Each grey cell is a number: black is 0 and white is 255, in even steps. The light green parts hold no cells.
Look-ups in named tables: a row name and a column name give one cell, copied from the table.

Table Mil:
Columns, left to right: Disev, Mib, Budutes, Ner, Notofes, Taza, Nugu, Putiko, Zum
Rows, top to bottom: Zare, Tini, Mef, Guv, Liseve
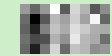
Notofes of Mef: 172
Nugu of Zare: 179
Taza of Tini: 207
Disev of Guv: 112
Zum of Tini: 102
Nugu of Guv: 184
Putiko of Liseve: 142
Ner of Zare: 255
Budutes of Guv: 80
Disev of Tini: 107
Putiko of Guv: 170
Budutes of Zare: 151
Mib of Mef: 37
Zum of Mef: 170
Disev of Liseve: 103
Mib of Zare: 103
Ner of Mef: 194
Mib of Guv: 74

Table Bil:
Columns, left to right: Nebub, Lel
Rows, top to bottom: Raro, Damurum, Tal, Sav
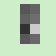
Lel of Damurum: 110
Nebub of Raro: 87
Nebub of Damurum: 97
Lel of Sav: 104
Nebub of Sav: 89
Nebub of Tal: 50
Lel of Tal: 203
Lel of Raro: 100

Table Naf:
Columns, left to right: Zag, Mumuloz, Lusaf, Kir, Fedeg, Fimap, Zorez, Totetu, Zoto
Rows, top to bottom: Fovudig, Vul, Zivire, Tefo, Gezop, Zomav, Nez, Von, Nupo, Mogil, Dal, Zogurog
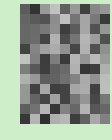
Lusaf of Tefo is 68
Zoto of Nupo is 190
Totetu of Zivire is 83
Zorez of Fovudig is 64
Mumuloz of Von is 151
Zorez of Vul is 165
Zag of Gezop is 67
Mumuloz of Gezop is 132
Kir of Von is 98

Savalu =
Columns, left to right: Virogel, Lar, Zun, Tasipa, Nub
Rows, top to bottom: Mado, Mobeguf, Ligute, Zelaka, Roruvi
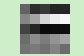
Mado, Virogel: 99
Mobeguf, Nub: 247
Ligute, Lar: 38
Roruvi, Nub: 108
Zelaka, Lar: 139
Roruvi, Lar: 122
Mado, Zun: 56
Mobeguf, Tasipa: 236
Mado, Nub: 38
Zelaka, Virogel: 108
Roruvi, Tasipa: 131
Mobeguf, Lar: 164
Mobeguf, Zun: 213
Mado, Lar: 46
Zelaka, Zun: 124
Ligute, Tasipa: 12
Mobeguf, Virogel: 133
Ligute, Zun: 9
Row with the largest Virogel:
Mobeguf

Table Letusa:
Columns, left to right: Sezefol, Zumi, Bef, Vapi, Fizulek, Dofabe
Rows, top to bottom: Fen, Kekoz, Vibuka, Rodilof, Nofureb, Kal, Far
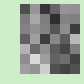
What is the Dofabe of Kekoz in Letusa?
128
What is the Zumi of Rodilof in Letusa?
159
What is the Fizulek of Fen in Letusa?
148
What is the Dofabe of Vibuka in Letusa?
60
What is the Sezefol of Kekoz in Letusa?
124
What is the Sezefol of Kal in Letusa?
141

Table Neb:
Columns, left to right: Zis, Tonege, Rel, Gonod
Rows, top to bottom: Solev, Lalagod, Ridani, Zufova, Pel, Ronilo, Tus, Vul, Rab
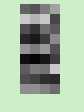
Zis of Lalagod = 201
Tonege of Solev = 85
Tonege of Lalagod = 180
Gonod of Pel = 82
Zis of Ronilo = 14
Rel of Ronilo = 22
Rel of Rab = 130
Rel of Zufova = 61
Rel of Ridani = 111
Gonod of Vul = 41
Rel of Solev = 125
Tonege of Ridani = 52
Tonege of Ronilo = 5
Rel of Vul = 47
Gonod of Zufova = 138
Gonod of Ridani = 90
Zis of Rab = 142

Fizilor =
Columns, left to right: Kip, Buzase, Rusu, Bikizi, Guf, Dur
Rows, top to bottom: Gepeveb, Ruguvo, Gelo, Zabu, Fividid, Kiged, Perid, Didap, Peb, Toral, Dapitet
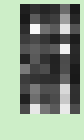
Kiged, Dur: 38
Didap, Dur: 25
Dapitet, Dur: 75
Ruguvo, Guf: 157
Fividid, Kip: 83
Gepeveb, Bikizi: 45
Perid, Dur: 27
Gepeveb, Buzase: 47
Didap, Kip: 60
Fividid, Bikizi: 90
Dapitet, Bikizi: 90
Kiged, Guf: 75
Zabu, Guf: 75
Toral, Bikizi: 75
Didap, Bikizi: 44

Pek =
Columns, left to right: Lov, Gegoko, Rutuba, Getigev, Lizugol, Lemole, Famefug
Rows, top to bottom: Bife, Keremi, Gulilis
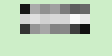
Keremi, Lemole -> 248
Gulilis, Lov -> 51
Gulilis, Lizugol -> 135
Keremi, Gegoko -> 223
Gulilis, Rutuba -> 167
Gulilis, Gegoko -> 149
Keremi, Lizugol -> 214
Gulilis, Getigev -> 131
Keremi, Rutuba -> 209
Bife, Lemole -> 93
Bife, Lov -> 21
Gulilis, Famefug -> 17
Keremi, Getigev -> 216
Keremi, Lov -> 211
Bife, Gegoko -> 170
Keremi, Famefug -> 233
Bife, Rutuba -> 144
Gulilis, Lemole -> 63
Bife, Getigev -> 160

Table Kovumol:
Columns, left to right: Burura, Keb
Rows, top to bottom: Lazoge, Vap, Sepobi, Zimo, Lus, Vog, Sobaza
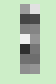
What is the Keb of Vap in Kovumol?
73
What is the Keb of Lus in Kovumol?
118
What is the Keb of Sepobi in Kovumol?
132
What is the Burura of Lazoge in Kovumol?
156
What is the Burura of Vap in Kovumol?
69
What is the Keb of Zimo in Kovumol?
148
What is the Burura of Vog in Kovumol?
112
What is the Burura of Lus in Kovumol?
47
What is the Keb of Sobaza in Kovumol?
148
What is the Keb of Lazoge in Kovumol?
225
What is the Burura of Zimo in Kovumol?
238
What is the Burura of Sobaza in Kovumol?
142
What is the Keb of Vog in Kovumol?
109
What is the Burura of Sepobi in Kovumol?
128

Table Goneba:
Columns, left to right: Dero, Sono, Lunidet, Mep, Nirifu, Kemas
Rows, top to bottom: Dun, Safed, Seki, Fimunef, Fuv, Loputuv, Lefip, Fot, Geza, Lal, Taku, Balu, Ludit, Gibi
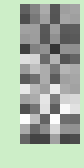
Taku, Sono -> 116
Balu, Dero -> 252
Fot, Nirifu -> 160
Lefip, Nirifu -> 181
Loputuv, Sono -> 213
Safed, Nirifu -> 165
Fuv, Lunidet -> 145
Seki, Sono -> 158
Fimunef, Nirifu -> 85
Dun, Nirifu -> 158
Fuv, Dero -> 63
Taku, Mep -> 93
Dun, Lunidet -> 171
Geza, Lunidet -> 158
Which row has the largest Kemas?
Taku

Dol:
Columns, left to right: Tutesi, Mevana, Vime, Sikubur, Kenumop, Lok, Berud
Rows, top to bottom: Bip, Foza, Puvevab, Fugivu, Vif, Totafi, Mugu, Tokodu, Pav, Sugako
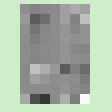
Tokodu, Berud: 124
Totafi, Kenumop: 148
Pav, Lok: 139
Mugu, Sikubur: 152
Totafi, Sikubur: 140
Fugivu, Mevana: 127
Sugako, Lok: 125
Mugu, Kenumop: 92
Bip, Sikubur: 138
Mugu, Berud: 107
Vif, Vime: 139
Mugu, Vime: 173
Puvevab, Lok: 134
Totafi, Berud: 139
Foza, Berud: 190
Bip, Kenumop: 159
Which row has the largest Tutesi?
Sugako

